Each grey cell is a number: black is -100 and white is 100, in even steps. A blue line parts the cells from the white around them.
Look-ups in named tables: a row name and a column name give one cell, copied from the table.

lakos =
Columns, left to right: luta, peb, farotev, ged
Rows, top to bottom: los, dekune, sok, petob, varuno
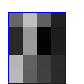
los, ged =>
-73
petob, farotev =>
-50
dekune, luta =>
-68
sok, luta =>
-69
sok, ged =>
-76
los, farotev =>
-24
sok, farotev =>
-98
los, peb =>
50
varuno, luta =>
45
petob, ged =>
-66
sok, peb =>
20
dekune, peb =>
19
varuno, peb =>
-26
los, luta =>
-20

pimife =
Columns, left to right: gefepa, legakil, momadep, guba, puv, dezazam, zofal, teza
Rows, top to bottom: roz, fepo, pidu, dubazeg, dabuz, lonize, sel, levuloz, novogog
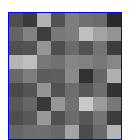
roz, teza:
-66
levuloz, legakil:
-30
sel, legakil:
-20
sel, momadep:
-56
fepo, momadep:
-51
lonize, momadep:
16
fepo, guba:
-5
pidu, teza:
-52
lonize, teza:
-60

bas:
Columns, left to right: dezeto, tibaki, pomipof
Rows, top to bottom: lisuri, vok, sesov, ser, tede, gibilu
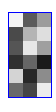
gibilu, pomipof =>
85
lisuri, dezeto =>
91
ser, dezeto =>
-62
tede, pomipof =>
10
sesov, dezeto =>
-33
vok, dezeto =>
-42
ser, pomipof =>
-80
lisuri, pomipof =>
22
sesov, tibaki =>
81
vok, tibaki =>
41

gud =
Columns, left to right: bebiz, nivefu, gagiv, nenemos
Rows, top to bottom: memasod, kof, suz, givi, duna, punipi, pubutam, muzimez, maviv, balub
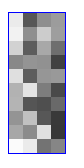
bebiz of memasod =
84
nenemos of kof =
24
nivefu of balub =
84
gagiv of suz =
32
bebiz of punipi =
40
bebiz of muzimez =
16
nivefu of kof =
12
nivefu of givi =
16
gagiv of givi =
14
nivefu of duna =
-27
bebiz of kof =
90
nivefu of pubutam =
-33
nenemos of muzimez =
-55
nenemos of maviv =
-56
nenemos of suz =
-14
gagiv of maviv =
76
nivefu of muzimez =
51
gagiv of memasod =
11
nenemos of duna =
20
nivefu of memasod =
-32
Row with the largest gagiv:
maviv

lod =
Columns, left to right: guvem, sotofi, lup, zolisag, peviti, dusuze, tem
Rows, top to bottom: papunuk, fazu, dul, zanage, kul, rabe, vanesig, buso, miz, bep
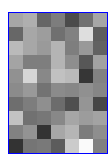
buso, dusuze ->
22
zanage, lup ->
-1
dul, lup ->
21
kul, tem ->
2
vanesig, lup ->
12
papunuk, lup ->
-20
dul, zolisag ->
41
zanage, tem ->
27
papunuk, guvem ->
30
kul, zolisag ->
51
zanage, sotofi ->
-1
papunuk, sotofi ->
37
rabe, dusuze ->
13
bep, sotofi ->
-8
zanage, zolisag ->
41
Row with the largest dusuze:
bep

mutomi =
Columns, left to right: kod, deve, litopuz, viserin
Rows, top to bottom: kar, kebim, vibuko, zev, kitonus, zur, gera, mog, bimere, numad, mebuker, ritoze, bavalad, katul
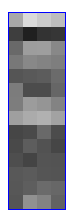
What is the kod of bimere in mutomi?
-45
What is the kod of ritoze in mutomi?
-31
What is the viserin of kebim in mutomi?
-58
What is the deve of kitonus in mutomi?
-30
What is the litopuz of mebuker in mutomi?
-34
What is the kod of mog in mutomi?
25
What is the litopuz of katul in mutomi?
3
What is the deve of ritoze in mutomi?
-29
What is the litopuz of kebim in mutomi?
-60
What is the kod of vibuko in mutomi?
-18
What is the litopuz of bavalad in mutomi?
-16
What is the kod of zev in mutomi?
-6
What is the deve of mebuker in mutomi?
-47
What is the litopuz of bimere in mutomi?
-18
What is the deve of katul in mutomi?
14
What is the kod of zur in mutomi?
-3

